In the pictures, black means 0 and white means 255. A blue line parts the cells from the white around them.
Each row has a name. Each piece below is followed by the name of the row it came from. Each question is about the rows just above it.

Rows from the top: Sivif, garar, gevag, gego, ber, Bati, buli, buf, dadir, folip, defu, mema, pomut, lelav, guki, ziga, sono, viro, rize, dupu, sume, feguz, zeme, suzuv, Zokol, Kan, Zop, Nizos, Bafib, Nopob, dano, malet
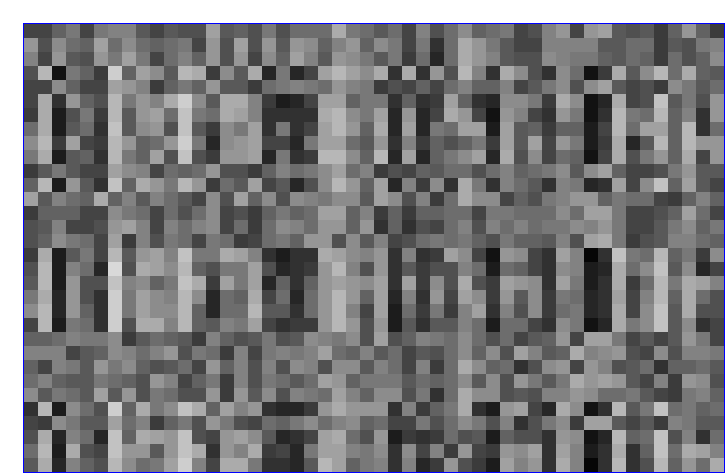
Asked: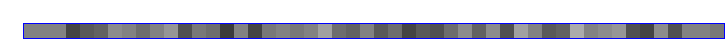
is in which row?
suzuv
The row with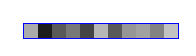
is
sono
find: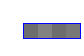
guki
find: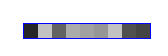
Nopob
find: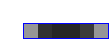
Nizos

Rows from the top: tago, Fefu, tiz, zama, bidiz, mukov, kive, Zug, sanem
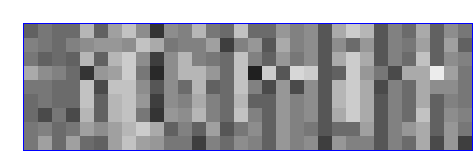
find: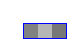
tago
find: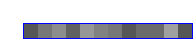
Zug
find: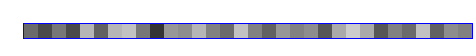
kive
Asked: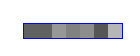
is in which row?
mukov

